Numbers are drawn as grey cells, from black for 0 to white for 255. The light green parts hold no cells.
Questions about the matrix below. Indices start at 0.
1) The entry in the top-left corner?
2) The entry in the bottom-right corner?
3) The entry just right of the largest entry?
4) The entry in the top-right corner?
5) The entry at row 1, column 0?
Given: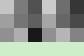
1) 196
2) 131
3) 110
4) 54
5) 159

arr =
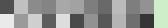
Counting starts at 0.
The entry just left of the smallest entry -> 111
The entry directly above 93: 132
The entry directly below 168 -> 221
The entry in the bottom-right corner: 53
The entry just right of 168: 162
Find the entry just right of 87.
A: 180
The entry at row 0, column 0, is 80

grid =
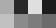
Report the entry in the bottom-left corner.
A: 193
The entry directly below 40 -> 139
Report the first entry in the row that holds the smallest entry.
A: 172

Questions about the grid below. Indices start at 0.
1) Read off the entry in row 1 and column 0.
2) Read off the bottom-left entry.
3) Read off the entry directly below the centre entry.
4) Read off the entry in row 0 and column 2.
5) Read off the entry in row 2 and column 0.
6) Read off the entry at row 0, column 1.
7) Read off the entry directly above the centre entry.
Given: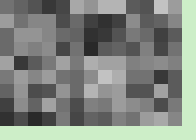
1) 156
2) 49
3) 140
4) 83
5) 106
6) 99
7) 41
